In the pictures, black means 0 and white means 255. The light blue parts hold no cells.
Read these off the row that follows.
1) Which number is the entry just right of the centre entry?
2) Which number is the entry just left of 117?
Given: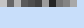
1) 156
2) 36

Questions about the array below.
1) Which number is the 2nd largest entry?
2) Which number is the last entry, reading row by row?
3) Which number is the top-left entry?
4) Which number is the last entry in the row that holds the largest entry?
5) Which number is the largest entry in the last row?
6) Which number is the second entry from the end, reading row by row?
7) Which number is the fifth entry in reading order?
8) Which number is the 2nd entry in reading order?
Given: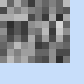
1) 199
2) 116
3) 186
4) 101
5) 186
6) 46
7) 59
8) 101

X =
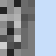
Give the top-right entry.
95
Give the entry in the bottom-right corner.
123
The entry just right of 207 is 80
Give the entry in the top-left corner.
152
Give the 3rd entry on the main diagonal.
177
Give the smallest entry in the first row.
35
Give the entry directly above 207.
80
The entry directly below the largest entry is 152

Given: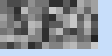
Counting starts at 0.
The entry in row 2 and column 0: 160
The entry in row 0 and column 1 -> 75
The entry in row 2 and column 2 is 63
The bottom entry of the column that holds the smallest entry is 199
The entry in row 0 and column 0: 115
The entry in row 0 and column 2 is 75
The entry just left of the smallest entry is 115
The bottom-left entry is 103
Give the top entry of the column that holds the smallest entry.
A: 160
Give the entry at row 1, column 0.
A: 115
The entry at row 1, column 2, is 47

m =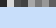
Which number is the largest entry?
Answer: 217
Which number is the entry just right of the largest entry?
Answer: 79
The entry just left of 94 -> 152

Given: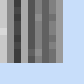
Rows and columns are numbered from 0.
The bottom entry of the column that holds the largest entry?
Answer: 201
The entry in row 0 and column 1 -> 141
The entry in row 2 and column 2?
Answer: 60
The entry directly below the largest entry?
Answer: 201
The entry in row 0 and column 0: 201
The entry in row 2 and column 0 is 201
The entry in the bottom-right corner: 154
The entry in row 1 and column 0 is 201
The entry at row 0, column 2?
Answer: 60
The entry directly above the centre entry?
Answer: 84
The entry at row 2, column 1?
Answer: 141
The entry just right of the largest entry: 141
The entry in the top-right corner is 154

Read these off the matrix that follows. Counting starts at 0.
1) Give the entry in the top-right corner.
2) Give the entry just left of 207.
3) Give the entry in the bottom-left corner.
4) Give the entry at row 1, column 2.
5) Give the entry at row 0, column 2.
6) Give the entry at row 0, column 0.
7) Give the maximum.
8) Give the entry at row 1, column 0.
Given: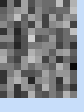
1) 177
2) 82
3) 67
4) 150
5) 52
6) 37
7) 207
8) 96

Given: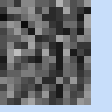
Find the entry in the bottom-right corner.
135
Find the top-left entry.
96
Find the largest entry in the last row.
163
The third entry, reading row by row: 54
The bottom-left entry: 108
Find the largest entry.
190
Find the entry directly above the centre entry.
108
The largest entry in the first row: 178
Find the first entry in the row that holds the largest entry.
68
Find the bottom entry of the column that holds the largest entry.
54
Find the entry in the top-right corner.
151
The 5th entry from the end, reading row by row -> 68
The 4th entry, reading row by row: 135
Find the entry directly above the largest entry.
68
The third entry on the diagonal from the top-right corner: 80
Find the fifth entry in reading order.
135
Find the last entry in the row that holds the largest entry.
42
